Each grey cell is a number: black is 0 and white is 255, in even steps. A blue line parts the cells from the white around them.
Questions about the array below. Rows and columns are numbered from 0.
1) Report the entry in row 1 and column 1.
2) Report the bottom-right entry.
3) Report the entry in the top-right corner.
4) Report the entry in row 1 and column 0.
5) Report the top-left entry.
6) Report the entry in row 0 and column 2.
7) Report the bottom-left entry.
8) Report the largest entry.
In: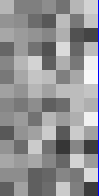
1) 141
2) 60
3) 211
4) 147
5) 182
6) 127
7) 95
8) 249
